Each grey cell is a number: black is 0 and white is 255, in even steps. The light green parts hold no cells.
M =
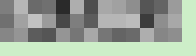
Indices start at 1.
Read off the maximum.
194
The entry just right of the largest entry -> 155
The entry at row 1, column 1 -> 126
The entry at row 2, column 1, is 112
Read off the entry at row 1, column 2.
182
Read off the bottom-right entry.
142
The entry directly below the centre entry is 168
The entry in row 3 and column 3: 92
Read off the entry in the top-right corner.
155
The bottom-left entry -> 134
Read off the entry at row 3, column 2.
149
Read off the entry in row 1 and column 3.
106

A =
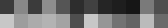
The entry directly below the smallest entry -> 99
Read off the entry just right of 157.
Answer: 171
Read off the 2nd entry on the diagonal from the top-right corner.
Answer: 187
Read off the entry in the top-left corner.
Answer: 59
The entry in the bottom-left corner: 199
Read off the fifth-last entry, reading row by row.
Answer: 150
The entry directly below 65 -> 199

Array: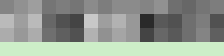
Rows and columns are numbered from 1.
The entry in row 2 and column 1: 186
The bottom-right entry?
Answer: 95
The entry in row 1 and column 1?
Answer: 132
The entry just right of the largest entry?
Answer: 158
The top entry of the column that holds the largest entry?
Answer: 139
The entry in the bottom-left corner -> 172
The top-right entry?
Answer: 125
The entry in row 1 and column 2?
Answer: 145
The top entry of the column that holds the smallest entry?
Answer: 132
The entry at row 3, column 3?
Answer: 172
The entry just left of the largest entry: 68
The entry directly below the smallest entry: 68
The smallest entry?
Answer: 42
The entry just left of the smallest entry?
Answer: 152

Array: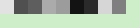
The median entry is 127
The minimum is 19
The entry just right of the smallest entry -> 42

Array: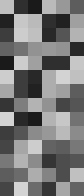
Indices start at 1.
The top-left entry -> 192
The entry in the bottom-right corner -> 99
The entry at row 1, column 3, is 26
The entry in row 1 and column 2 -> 47
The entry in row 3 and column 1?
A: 61
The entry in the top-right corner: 93
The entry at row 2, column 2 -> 199
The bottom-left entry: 69
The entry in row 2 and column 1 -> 33

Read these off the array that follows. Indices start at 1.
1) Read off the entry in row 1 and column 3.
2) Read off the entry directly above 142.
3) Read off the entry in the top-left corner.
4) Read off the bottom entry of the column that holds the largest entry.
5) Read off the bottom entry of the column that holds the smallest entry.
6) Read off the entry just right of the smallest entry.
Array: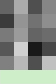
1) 79
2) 134
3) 100
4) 184
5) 79
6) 71

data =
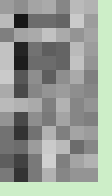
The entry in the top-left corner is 156
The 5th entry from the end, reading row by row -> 121
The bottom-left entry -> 121
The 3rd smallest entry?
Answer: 36
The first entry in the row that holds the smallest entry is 186
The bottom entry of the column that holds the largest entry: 178
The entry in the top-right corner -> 178
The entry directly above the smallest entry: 142
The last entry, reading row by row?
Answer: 148
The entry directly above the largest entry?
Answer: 202
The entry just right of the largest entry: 127
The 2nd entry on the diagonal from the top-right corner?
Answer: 202
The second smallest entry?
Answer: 28
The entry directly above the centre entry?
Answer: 94
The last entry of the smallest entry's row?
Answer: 156
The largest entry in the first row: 186
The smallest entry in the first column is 94
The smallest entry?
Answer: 22
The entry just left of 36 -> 194
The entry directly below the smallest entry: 164
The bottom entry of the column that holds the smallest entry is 51
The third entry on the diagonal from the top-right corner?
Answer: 170
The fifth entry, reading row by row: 134
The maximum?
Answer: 208
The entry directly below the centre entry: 127
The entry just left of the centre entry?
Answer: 134
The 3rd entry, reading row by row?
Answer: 164

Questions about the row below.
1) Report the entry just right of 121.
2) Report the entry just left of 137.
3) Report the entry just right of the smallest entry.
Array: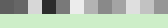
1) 236
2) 179
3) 121

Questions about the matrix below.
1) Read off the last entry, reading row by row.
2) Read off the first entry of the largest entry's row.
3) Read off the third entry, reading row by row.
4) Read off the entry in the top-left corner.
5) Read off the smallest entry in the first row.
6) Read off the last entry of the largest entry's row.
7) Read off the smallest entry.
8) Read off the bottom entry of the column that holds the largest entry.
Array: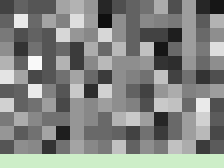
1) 91
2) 179
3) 85
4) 66
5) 22
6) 142
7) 15
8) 136
